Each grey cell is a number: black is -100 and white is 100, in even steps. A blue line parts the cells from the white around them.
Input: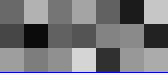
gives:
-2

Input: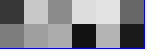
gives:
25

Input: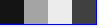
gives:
29

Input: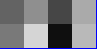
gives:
67

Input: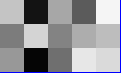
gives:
-96

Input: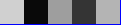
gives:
-93

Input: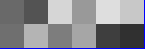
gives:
41
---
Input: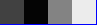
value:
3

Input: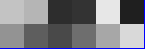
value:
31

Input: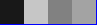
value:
1

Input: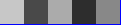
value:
-65

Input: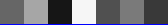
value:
-4

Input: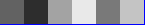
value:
-5

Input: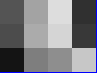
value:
11

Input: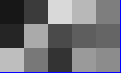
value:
21

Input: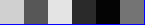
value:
-97

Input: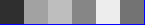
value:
86
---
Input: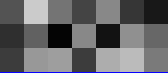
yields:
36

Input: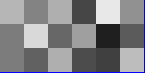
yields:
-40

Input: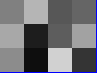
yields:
-89

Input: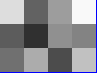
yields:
35

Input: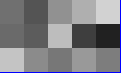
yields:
-7

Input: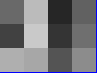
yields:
31

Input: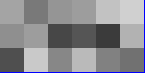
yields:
46

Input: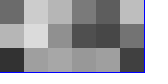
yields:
19
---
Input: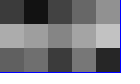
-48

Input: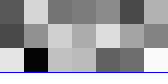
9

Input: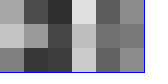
76

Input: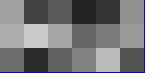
-72

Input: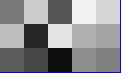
-33

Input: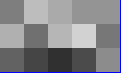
33

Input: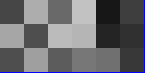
52
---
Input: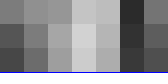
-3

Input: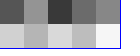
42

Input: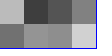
16

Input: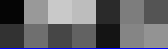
-13

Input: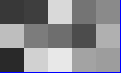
-3

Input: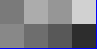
-14
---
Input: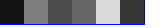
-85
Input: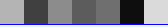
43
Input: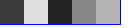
-52
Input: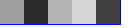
24
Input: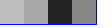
48
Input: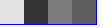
79
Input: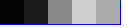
-96
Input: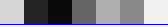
68
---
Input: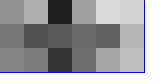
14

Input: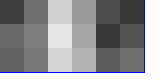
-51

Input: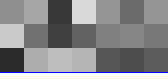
12

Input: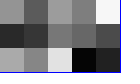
16

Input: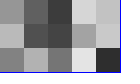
18

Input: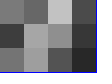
-4

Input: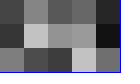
-46

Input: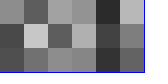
10
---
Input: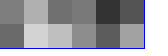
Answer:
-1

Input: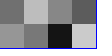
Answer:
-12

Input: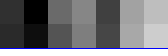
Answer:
-62

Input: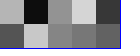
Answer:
42

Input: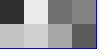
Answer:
-63

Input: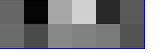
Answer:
-20

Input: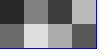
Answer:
-69

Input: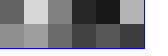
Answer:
-22

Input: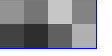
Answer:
15

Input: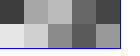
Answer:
-52
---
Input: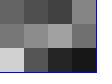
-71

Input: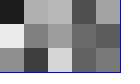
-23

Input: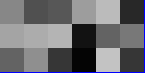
53

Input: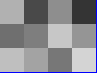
-7

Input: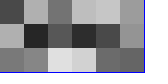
-16

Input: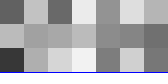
63

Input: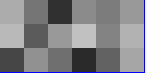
-23

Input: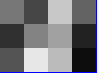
47

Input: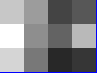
-69
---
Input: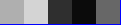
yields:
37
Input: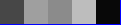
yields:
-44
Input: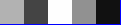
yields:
40
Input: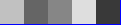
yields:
51
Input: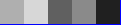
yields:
37
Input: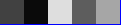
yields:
-49
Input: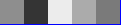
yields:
11
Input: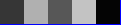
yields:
-58
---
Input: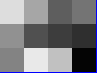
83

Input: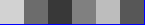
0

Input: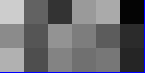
-12

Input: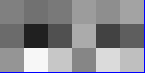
5

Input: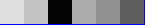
35

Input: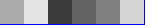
-22

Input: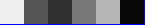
-6

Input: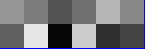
59

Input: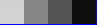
5

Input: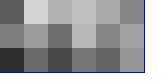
-7
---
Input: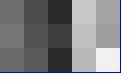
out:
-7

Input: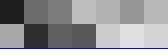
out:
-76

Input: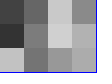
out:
-60

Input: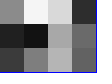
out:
-75

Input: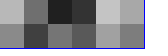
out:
44

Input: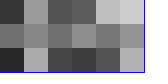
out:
-12

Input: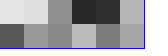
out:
80

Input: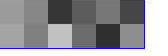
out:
22
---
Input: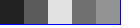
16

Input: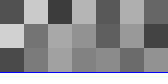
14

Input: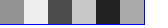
33

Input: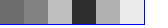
84

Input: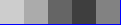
2

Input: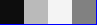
1

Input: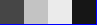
-83

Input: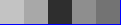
-10

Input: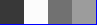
22
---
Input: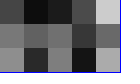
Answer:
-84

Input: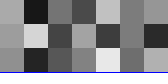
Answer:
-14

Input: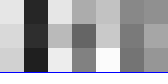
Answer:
-9

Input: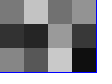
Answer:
58

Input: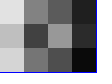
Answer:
-39

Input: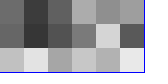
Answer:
40

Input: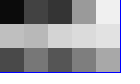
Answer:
-1

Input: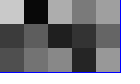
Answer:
-71
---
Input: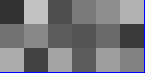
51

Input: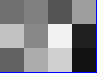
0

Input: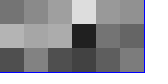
8

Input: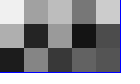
26

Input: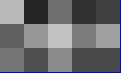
-71

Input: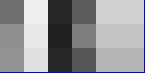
87

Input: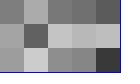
34
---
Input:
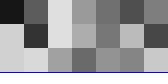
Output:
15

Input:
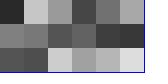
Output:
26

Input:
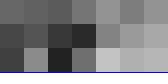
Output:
53

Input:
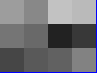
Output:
-30

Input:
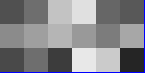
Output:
82

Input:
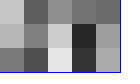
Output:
81
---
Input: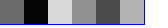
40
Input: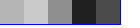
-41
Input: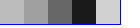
64
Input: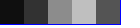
-34
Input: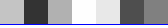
0
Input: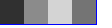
-9
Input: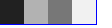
89
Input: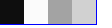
64
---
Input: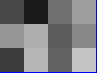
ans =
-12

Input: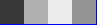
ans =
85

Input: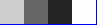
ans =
-72

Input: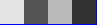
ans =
46

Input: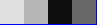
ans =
-88

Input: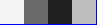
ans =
-75

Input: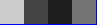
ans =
-76

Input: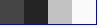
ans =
52
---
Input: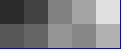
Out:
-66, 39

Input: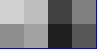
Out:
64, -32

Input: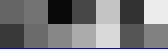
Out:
-21, 1

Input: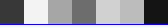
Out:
-56, -84

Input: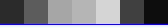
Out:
-67, -89

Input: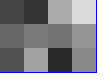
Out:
-47, 7

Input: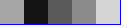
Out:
30, 68

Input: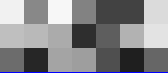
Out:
89, -20

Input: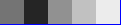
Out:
-9, 85

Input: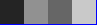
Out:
-72, 58
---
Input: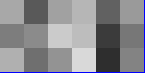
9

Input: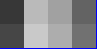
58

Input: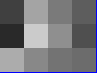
59

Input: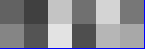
-34

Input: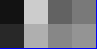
37

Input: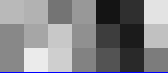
30

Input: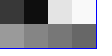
4

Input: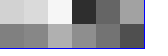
6

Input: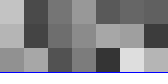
-47
